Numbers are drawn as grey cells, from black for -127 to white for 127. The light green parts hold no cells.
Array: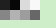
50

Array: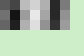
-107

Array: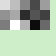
40

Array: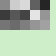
-40

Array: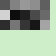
-114

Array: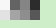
36

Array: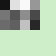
-42
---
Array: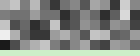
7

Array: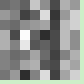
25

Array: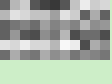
87

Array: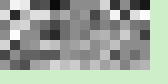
-104

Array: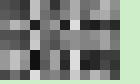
15
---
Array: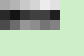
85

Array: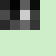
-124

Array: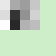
41

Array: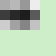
56

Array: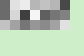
66

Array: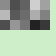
-29

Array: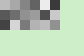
-28

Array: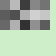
-66
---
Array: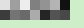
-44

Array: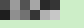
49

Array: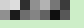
-112

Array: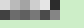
-52

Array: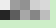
6

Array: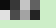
35

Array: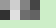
-17

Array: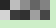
31

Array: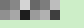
49

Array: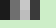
61
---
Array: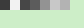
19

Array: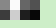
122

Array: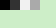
-77

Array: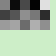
-54

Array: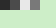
-52

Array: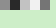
66
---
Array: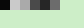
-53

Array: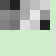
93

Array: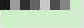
72

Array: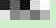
30

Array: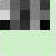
-81

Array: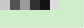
-77

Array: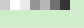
54

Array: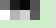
52
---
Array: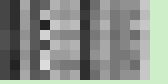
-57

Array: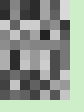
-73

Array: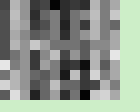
-58

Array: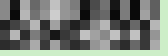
9

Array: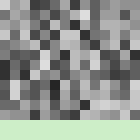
82
